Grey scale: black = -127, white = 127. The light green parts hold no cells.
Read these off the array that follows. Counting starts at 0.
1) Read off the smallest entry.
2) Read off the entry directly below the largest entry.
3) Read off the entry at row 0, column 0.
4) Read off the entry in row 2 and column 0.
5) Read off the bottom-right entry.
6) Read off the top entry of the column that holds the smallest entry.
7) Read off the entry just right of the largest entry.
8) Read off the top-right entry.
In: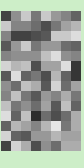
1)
-83
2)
54
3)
-61
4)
4
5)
44
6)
-8
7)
-8
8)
-28

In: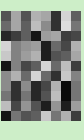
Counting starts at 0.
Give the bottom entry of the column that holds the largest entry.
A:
49
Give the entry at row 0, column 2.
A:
-44
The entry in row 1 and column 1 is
38
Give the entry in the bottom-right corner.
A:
-66
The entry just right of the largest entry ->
-10
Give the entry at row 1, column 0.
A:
-21
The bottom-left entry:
-106
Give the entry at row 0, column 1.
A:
38
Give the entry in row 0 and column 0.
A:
-44
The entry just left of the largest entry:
-78
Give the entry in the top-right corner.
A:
-32

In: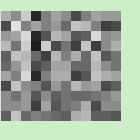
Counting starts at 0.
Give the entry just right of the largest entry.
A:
0
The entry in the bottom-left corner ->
-32
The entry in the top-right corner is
24
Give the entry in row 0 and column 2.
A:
77
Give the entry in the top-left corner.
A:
45
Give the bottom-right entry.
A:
-41
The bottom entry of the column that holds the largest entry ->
66
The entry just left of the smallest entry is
77
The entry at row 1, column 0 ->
-52
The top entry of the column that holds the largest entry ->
12
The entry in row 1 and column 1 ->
97
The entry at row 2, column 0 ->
24
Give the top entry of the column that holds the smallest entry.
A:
-88
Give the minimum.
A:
-99
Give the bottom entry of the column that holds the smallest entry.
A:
0
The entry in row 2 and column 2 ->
88
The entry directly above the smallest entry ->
-88

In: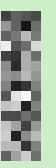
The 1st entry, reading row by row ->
-62
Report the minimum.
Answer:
-105
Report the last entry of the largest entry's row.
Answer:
-29
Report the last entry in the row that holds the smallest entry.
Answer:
-17
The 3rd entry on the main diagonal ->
57
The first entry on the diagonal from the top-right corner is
-53
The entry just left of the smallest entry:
-29
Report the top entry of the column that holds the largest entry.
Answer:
-41
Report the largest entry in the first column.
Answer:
109
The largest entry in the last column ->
89
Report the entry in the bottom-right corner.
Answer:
-17
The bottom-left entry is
-29
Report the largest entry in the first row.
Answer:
-29
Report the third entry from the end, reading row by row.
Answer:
34
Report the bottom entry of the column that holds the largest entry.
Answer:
77

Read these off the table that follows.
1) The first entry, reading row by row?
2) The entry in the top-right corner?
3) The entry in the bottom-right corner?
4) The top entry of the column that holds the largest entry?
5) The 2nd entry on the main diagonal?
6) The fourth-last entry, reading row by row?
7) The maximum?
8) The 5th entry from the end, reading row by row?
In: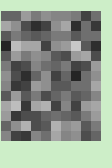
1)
-26
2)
-16
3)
-26
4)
-5
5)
15
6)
5
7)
72
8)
38

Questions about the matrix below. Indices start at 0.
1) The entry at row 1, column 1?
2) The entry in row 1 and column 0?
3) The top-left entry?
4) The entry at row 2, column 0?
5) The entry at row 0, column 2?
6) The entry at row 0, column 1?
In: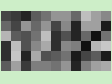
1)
-58
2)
-23
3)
-58
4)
53
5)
-91
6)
-69

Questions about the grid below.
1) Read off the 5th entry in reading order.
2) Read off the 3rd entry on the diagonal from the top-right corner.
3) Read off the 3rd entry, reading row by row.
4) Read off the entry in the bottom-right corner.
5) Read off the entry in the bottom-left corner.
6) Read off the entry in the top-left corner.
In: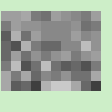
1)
-14
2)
30
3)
39
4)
-64
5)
39
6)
30

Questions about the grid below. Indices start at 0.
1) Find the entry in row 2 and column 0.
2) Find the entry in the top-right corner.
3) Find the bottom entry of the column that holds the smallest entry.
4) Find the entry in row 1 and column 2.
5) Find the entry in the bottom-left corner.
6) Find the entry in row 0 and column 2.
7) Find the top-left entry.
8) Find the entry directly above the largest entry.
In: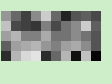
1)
31
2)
-54
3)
-121
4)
-63
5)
-83
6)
-63
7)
22
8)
53

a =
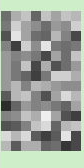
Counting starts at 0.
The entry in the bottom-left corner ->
55
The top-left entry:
-17
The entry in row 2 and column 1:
100
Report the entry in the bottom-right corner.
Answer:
-55
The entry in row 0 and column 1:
45
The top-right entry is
55
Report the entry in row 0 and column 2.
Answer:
67
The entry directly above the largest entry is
13
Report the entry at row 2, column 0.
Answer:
-45
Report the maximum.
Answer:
111
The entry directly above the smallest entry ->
-36
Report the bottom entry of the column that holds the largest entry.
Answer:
-26
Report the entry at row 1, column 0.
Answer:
-7
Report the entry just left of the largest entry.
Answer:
45
